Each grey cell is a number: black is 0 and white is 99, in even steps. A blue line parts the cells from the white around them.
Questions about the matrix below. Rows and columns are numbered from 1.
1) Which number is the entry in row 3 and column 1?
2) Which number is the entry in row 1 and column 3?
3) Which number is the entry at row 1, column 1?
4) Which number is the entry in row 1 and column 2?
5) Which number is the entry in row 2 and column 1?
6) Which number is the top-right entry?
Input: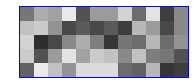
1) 82
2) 63
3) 46
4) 67
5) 75
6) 53

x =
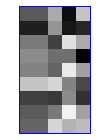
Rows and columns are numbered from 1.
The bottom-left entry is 39
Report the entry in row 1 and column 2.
35
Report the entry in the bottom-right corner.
73
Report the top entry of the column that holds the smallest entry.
76
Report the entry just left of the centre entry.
51
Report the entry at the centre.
39
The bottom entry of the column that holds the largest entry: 70
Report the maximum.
94
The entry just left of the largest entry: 47
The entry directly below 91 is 51
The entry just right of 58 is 9
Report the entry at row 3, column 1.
47
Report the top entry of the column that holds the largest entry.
5

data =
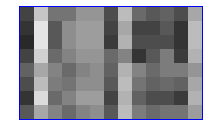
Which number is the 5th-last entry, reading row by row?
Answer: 48
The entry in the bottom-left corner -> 34
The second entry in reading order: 77
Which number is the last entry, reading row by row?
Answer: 61
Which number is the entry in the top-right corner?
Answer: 65
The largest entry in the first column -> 38
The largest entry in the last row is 73
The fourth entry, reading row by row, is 45
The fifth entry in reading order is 58
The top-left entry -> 26
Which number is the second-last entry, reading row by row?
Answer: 45
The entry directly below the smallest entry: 26
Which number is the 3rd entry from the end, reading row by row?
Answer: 45
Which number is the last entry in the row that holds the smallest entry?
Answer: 73
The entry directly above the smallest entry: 20
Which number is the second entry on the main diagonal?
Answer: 89
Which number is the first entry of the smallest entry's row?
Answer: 16
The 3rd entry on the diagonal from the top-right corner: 30
